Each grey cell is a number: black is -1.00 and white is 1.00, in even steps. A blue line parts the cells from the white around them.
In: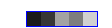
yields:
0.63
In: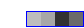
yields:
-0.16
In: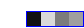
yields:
0.25
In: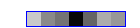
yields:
0.19
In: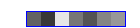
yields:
0.19
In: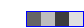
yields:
0.75
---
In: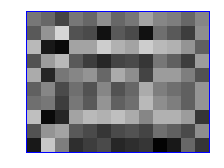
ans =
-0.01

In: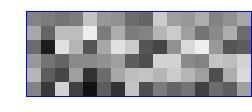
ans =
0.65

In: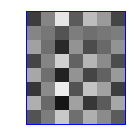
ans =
0.58

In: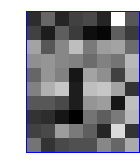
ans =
-0.43

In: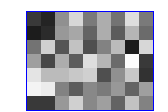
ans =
0.19

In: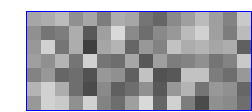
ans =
0.58

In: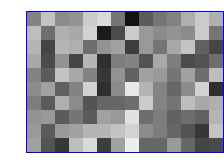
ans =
-0.57
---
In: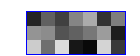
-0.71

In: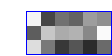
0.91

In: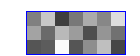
0.00

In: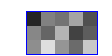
-0.71

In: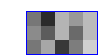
-0.07

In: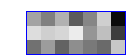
0.28

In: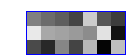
0.00

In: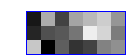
-0.82
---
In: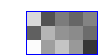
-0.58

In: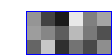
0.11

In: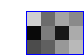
0.45

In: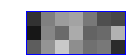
-0.66

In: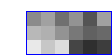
-0.52

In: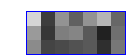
-0.07

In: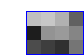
-0.08
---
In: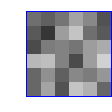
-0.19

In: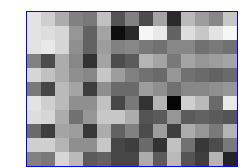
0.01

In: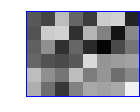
0.37

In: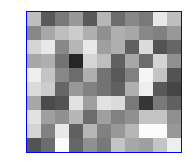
-0.35

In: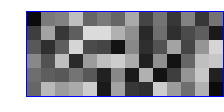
-0.20
